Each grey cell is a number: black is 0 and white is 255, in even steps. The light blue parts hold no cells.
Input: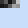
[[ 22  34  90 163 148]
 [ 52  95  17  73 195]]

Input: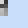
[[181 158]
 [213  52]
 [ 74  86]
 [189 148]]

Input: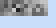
[[122 149 167 144 128 112 137 163 100 108 110 142]
 [120  95 145 105  96 114 166 143 171 177 195 194]
 [112  78 133  58 173 133  89 162 155 103 151 184]
 [104 127 125 201  31  91 153 182 106 177 108 167]]

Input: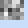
[[164 190 163 137 113 182]
 [120 168 136 219 224  92]
 [125 154 175 214 158 127]
 [ 72 173  49 128  96 216]
 [143 245 108 146 149 152]]

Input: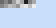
[[135 160 191 178 150 217 229 191 237]
 [107 134 102 157 207 165  32 131 168]]

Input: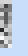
[[168 132 237]
 [211 215 212]
 [181  66 123]
 [114 124 126]
 [215  88 173]
 [133  89 144]
 [203  94 164]
 [196 145 202]
 [ 38 208 190]
 [206  88 163]
 [252 207 202]
 [ 91 225 165]]

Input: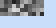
[[126 116 139 112  95 176 198  85  56 169  47]
 [132  67  90  32  59 139 175 145  74 119 126]
 [137  91 101 196  88 183  66  93 112 131 118]
 [ 67  59 165 215 206  71  65 103 138 155 177]]

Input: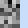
[[ 96 152 112  86  87]
 [177 142  12 204 153]
 [167 173  62 171  22]
 [ 58 154 165  77 111]
 [ 99  94  78 177 100]
 [180 155 194 153 109]
 [193  64 201 157 150]]

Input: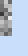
[[164  97 137]
 [128 202 106]
 [113 186 187]
 [110 109 200]
 [ 59 148 111]
 [157 110 232]
 [196 161 175]
 [171 150 179]
 [130 145 113]]
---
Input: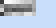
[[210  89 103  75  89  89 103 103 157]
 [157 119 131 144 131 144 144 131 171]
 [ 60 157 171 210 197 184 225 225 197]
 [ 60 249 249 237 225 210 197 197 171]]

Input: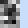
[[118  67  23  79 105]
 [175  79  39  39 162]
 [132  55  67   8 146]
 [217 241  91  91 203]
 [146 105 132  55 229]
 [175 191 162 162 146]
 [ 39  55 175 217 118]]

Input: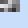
[[ 79 163  91  48 121]
 [230 214 175 106 121]
 [ 91 106 202 148 136]]

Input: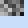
[[111 184  80  65 140  80]
 [170  65  95 125 111  51]
 [184 170 111  51 140  20]
 [156 125 196  95 111 156]]

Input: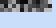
[[ 91 130 103 185 172  22 144  66 160 103  78 185 185]
 [ 36  36 117 160  36  10  10 117  51  22  78 103 199]
 [130  22 172  66 172  51 144  78  66  51  91  91  36]]

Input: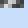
[[119 220 175  73  61  89]
 [ 73 105 206 190  89  61]]

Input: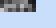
[[ 52  97  68 113 113 129 142  36  23]
 [198 142  81 113  68 129  52  97  52]
 [ 81 156 156 156  97 184 129 113  36]]

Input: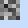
[[114 130  61  75 175]
 [100 203  87  75 161]
 [ 75 203 100 114  61]
 [130  31 146 188 114]
 [146 175 175  87 146]]
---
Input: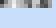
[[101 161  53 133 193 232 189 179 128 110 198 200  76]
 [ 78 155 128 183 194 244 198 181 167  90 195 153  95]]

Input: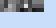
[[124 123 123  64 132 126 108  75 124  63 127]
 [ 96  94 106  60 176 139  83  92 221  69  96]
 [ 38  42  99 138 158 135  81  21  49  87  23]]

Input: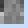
[[118  92  64 126 134 143]
 [140 111  53 131 138 115]
 [138 130  77 143 141 125]
 [130 166 195 140 127 133]
 [118 124 166 120 120 138]
 [123 132 161 124 123 133]]

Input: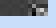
[[ 85  90  66  63  61  65  65  59  64  85  64  83]
 [ 47  48  60  62  65  60  60  70  62  47 146  58]
 [207 102  62  64  62  63  63  58  63  77  32 160]
 [ 98 166  66  63  60  65  64  59  61  98   5 130]]

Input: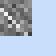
[[132 145 123 147 123 118 120 101]
 [136 145  91 117 142  68 138 154]
 [168 120 222 113 101 143 106  99]
 [116 126 132 244  84  96 148  95]
 [ 91 114 145 115 239 111 131 108]
 [130  83 160 124  64 211 106 169]
 [124 149  99 126 200 106 232 137]
 [122 111  93 120  98 108 174 151]
 [200  63 137 111 105 106  77 106]]

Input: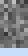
[[115  58 174  85 116 192  73]
 [ 74  94 114 170 111 149 119]
 [119 118 128  76 131 103 123]
 [101  99  87 147  76 100 123]
 [110  85 107 167  78  98 146]
 [167 127 141 118 104  91 149]
 [105 104 120 133 112 135 145]
 [ 92 167  90 158 100  90 128]
 [142 139  88  53 130  79 122]
 [131  99  87 100  91 133 119]
 [ 89 115  99 106 112 115  73]
 [113 112 137 106 113 157  89]]

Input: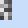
[[ 99  81 223]
 [184 106 162]
 [ 73  69 230]
 [220 144 125]
 [207 102  62]]

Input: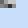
[[200 198 104 165]
 [ 50 141 134 114]]

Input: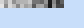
[[ 59  97 211 166 209 145 176 179 180 199 117 117 104 148  28 133]
 [ 70  72 228 140 215 193 137 195 161 176  91 165 169 121  24 150]]
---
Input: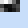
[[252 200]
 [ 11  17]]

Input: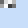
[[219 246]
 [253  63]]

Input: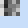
[[ 46 108]
 [ 35 122]]

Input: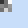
[[114 250]
 [118 153]]

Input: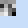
[[141 153]
 [174  78]]

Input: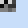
[[ 10 213]
 [121  53]]

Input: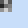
[[180  91]
 [112 128]]

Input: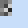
[[108 148]
 [ 66 205]]

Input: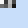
[[ 58 191]
 [ 91 176]]
